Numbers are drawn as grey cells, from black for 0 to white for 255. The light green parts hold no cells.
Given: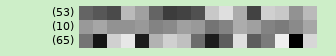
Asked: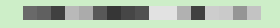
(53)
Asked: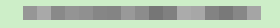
(10)
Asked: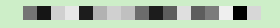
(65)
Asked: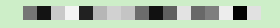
(65)

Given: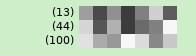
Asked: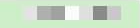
(100)

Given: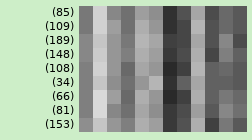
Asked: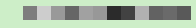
(108)
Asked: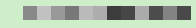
(189)
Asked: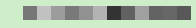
(34)
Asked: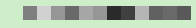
(108)
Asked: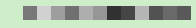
(109)
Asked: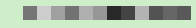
(109)

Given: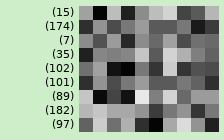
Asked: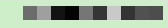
(102)
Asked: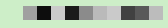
(15)
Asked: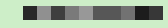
(174)
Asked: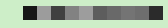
(101)

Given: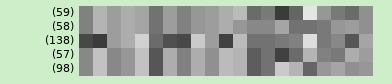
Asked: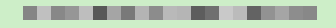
(98)
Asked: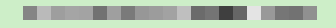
(59)
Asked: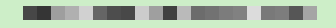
(138)
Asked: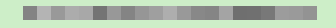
(58)
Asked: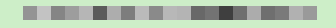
(57)

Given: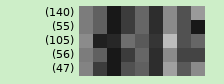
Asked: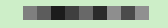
(140)

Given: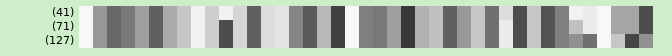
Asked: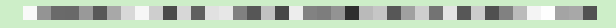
(71)
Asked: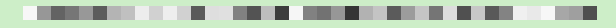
(41)
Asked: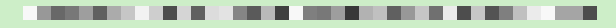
(71)

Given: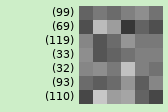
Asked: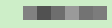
(119)
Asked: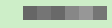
(99)
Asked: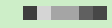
(110)

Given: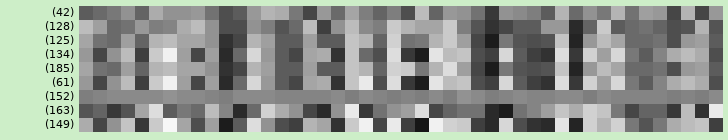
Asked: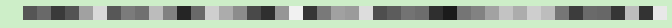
(163)
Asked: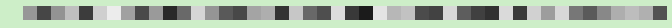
(134)
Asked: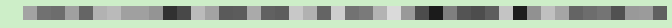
(125)
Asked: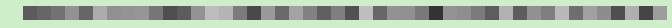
(42)

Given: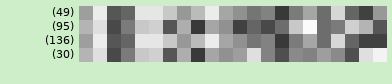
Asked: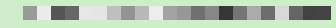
(136)
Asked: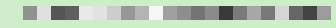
(49)
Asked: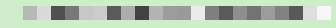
(30)

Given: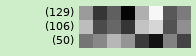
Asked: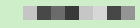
(106)
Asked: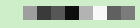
(129)
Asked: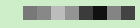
(50)

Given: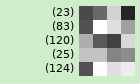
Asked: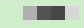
(120)
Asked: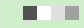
(83)

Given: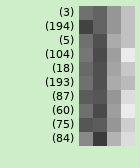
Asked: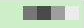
(104)
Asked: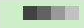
(194)

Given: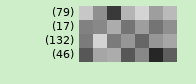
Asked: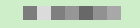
(132)
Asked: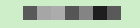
(46)

